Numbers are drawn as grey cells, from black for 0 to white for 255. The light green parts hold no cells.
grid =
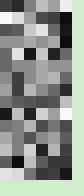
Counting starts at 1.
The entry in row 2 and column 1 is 249
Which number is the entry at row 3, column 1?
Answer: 84
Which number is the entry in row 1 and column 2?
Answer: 43
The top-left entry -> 63
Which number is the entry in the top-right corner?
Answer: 238
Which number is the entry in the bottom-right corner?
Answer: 24
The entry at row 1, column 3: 127
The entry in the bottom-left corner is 228
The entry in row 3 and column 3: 200
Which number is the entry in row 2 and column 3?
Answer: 159

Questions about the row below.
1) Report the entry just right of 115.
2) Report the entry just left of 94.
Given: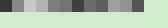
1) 65
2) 106

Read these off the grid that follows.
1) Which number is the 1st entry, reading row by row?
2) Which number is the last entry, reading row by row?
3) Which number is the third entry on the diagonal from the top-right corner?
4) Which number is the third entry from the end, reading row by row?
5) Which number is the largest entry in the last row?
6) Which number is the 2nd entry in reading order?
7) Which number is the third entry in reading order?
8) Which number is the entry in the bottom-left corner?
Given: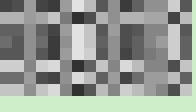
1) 68
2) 196
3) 133
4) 133
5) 217
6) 78
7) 156
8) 196

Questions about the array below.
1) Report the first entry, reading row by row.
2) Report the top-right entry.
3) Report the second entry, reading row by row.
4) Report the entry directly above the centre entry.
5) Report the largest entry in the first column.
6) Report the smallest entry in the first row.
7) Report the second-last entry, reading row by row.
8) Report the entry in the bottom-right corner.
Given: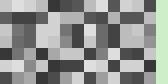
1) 199
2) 76
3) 222
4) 67
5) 210
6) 55
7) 76
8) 158

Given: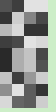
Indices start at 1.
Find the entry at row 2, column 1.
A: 52
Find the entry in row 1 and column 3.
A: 226
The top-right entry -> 226
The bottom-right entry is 205
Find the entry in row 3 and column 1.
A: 184
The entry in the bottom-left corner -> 216
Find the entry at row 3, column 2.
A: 216

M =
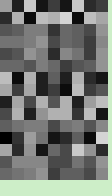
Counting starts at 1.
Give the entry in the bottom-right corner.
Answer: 135
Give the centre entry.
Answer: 61
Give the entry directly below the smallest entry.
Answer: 166
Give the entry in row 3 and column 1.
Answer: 85
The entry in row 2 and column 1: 43
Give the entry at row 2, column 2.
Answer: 177
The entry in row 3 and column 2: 95
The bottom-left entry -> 104
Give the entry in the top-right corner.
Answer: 61
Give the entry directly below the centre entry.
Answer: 85
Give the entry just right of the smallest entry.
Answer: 52
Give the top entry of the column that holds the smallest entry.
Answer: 157
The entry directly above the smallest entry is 95
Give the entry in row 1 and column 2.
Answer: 31
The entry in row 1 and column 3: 201
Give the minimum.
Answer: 0
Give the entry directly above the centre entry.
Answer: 95
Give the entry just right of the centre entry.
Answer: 12
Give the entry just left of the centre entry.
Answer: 31
